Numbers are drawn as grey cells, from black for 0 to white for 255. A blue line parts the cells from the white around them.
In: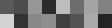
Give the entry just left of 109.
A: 189
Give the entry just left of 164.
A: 109
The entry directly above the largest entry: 89
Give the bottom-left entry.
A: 211
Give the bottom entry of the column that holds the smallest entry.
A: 36

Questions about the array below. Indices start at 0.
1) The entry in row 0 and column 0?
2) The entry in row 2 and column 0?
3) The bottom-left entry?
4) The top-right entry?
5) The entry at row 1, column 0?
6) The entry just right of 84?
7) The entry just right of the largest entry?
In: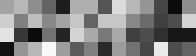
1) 163
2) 227
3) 17
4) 142
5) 206
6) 219
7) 157

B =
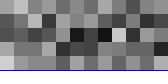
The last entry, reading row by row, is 175
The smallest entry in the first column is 80
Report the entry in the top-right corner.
145
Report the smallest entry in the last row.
94
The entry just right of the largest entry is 153
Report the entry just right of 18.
199
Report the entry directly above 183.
131
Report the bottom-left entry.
207
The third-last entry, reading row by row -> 145
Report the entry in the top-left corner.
161
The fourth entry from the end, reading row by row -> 101
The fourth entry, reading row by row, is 153
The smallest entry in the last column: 36
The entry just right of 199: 50
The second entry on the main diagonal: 117

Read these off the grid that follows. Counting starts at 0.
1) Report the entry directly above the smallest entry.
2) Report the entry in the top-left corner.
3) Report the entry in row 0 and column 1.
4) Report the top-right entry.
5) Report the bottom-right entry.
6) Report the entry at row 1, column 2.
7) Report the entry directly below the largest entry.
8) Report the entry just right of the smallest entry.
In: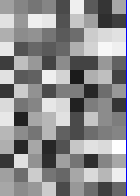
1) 67
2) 160
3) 133
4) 167
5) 103
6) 239
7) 167
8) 175

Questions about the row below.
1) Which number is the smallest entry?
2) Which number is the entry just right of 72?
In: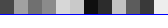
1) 15
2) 161

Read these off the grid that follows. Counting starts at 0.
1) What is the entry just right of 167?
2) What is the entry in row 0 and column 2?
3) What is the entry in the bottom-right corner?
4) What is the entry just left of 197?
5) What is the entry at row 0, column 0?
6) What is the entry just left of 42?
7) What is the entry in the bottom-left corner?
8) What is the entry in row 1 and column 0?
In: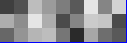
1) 110
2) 189
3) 89
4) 203
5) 63
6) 118
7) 103
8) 173

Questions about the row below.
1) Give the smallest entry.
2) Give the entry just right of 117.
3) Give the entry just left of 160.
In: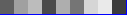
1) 60
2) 214
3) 95

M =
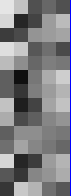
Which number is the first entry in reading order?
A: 229
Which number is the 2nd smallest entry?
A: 30
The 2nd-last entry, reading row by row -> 111
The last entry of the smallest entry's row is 206
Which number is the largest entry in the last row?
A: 200
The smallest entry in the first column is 54
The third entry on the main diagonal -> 148
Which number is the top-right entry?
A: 80
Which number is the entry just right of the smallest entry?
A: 119
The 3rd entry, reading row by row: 80
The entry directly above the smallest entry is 142
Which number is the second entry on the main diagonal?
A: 38
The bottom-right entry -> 87
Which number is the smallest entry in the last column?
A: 74
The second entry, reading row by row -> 194
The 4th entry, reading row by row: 103
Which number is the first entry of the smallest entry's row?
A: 95
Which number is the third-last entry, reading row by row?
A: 180

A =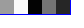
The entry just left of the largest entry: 156
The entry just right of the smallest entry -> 116

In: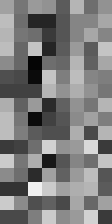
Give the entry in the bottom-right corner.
58
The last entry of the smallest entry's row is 167
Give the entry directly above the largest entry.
43
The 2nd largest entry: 217
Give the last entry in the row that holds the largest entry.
91
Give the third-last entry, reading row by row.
154
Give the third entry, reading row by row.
154
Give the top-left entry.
161
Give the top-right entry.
146
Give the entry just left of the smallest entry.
103
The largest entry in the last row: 210
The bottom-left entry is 73
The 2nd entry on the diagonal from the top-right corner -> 133
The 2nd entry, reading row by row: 118
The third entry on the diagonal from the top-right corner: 133
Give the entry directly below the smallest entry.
11
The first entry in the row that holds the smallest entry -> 139
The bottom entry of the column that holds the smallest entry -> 126
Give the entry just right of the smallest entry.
110
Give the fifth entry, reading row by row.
91
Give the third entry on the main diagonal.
110
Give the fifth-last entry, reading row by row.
203
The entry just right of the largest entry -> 203
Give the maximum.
240

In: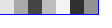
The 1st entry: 228
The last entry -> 146
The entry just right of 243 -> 49

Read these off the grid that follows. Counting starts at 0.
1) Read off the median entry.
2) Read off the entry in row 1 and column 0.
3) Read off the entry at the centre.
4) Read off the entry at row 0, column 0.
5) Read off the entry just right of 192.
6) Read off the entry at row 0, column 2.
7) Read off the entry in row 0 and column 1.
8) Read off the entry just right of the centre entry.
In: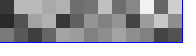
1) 135
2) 42
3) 148
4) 56
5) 110
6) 185
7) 185
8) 129

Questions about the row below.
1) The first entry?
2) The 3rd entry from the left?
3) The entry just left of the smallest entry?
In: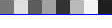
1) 119
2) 93
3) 244

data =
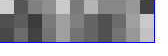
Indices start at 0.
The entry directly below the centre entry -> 116
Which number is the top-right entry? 66
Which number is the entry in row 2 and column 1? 108
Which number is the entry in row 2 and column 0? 73
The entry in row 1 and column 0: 80
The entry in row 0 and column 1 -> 86
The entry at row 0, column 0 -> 207
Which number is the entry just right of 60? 122
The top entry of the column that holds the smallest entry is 128
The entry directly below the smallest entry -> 66

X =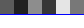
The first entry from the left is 91
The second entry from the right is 229
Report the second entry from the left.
32

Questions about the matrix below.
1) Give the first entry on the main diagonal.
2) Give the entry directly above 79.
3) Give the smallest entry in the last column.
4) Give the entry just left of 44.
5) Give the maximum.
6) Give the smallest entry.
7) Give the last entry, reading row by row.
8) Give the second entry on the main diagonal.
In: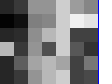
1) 38
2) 184
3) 50
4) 38
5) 240
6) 3
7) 73
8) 16
